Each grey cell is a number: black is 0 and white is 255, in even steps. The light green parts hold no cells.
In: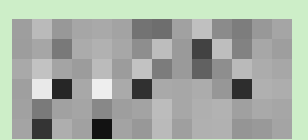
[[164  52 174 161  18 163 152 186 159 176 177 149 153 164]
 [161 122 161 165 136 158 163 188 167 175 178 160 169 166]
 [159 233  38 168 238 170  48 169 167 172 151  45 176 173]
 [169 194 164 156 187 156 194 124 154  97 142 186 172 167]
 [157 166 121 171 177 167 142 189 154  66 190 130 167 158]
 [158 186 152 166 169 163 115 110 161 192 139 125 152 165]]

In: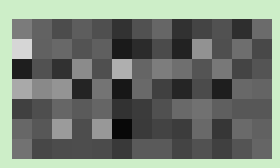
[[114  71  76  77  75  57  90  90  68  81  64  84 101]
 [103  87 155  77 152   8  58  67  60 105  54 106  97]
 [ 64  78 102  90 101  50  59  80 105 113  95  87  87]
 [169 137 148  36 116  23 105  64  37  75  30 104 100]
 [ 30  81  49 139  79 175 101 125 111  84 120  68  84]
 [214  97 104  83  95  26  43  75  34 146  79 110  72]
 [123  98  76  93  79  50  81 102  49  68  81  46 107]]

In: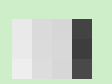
[[238 221 215  73]
 [234 219 216  61]
 [233 218 214  67]]

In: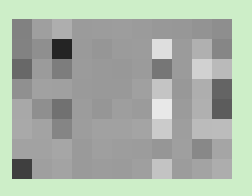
[[ 63 159 163 154 156 155 159 195 156 163 173]
 [162 162 166 154 159 157 156 150 159 136 165]
 [169 163 133 157 161 161 164 203 158 187 188]
 [168 143 113 156 150 158 155 232 155 176  92]
 [144 161 160 154 153 153 160 196 152 174 100]
 [104 155 125 155 153 152 155 118 155 209 186]
 [130 143  36 154 150 155 156 222 155 176 134]
 [129 159 174 155 156 157 155 152 151 147 142]]

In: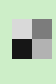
[[ 22 178]
 [217 124]]

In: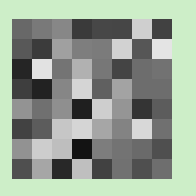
[[ 79 166  40 191  65 113  79 110]
 [146 205 190  19 125 115 106  79]
 [ 66  92 198 213 166 131 216 112]
 [147 112 143  31 206 149  52  92]
 [ 62  34 134 213  96 163 109 109]
 [ 37 226 116 177 119  68 109 114]
 [ 88  59 160 126 123 210  86 228]
 [104 121 135  58  71  70 207  65]]

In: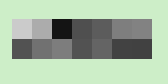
[[ 82 113 125  82 100  66  65]
 [203 172  20  79  92 126 130]]

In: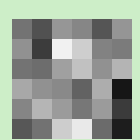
[[ 87 114 205 233 107  29]
 [133 181 155 119 155  59]
 [168 145 137  98 173  22]
 [115 109 160 193 145 180]
 [145  60 241 206 130 123]
 [115  81 150 134  85 149]]
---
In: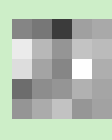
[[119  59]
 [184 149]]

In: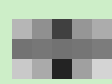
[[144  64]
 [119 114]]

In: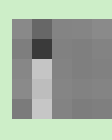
[[103 132]
 [ 58 129]]

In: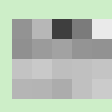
[[183  62]
 [155 162]]

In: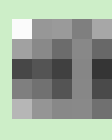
[[151 154]
 [137 108]]

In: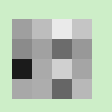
[[189 234]
 [161 108]]

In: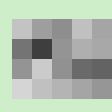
[[158 142]
 [ 62 148]]

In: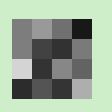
[[153 112]
 [ 66  50]]
